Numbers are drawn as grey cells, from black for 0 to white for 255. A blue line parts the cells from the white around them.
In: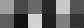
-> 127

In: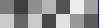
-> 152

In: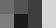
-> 62

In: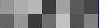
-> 82

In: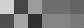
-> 134

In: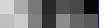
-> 102

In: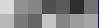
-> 156

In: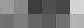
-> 114
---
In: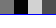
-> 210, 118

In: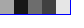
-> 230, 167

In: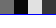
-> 225, 110

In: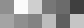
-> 251, 207

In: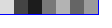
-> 220, 179

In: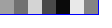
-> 233, 212

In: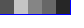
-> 197, 133

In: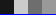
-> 203, 153
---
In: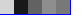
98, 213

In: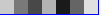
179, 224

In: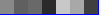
42, 200

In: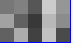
56, 204

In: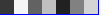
192, 245

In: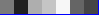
197, 247

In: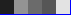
107, 227

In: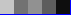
145, 198

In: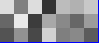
168, 233
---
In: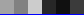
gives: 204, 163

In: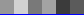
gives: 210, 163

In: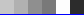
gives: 253, 198

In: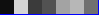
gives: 213, 183

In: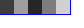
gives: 208, 158

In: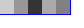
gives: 204, 170

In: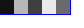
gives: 233, 183

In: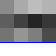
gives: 189, 179
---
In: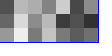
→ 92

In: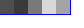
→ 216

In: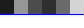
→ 106

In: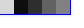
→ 98

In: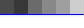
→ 159

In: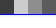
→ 142

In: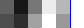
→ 255

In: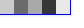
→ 54
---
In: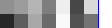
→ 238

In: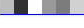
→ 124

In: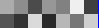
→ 129

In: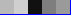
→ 154

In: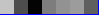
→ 146

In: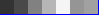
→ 245

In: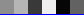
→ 6

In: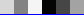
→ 70
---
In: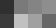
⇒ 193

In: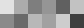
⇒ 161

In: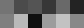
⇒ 156

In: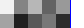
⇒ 88

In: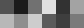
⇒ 91

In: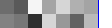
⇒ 152

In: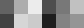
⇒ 30

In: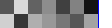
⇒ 119

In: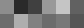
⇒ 108

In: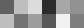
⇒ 88
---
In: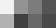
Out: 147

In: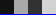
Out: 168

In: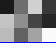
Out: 110

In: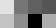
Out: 118

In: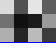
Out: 81

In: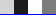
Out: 28

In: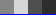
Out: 214

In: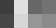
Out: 224
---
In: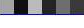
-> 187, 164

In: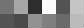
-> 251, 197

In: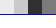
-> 235, 202

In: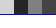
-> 212, 128

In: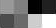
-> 255, 205

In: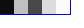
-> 251, 220

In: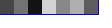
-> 211, 175

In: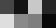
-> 222, 200

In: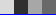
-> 218, 167
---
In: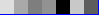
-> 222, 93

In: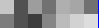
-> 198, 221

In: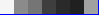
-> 245, 161

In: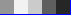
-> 149, 38

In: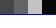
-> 70, 8

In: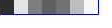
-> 45, 247

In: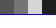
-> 84, 31

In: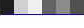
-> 30, 81

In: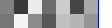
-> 129, 149
